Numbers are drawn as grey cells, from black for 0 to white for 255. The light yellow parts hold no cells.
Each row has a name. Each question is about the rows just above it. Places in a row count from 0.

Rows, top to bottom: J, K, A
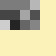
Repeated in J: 124
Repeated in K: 69
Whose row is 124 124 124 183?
J
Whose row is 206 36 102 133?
A
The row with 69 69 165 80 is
K

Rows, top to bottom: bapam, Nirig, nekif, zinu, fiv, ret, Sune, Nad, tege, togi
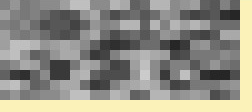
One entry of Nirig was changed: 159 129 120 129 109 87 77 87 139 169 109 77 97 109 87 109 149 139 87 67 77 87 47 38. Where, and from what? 8, 149
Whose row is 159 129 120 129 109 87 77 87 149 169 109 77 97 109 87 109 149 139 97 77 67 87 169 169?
zinu
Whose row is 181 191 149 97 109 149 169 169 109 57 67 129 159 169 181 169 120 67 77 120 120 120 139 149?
tege
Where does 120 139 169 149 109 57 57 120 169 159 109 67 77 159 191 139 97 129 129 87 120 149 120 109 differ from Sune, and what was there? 3, 159

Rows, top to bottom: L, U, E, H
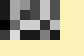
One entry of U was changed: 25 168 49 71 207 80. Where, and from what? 4, 198
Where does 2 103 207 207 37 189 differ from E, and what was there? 4, 49
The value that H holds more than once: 25
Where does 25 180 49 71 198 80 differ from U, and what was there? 1, 168
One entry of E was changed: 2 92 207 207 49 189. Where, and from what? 1, 103

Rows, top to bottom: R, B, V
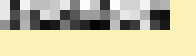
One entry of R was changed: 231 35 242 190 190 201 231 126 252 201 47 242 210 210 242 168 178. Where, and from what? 11, 252
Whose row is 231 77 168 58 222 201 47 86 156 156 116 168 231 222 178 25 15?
B

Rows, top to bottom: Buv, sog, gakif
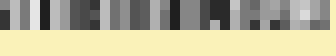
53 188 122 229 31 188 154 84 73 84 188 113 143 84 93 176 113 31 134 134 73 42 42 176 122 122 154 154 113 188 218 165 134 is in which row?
sog
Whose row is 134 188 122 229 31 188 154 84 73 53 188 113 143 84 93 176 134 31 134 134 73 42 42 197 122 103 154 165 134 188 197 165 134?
Buv

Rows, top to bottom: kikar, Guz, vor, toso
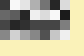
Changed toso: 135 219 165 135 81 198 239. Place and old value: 1, 209
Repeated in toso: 135
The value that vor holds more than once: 69
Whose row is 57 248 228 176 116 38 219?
kikar
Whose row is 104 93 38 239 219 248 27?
Guz
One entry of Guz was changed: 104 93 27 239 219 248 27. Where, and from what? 2, 38

